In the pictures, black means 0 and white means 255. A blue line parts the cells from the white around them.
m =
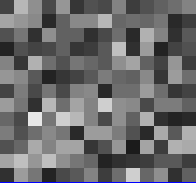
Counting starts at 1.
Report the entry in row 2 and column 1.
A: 164
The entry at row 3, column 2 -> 118
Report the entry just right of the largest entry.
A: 118
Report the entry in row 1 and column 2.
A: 183
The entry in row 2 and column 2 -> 150
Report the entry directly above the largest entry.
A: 48
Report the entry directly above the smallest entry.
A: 81
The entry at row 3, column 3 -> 48
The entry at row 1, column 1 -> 67
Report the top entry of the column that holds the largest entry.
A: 143
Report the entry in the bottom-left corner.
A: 48
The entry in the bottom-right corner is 97
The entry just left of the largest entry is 73
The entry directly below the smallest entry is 54
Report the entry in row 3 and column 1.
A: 81
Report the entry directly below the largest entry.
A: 110
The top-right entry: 131
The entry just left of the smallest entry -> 150

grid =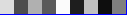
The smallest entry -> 14
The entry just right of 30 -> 192
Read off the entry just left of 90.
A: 176
